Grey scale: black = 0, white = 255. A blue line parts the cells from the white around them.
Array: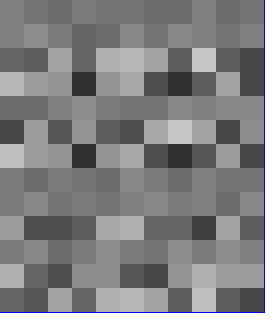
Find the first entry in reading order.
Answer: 129
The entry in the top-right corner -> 115
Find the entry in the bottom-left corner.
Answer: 101
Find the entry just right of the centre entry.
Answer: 79
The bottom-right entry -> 71
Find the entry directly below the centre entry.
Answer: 135
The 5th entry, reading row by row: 115
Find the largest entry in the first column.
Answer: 190
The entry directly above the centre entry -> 79
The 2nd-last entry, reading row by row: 93
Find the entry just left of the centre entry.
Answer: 149
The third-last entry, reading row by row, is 190
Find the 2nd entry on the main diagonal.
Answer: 141
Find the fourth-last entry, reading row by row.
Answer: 93
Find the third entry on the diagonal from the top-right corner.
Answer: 198
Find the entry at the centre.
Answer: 169
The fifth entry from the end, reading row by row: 163
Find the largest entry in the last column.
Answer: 155
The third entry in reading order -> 108
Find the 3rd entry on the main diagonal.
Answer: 163
